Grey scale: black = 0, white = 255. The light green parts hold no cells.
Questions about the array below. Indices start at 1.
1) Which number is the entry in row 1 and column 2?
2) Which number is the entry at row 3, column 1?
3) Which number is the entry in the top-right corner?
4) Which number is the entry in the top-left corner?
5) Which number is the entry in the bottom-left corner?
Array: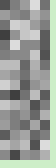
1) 126
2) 114
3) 114
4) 82
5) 137

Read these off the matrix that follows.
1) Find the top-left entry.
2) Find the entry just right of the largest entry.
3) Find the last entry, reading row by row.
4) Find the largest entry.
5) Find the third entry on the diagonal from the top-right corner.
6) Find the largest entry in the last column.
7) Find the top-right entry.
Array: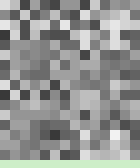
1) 221
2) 181
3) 138
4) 242
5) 230
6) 202
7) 160

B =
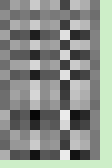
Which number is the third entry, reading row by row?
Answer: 142
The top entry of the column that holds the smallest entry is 202
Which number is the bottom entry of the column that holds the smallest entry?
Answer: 18
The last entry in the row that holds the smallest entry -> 130
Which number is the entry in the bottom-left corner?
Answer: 174
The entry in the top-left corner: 110
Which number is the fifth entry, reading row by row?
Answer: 151
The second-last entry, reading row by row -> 50
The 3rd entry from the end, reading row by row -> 18
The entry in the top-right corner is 121
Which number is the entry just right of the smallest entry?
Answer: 79
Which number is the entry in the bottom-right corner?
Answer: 121
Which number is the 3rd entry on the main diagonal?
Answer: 151
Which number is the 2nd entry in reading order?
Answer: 162
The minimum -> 6
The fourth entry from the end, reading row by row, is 235
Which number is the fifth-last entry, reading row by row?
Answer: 79
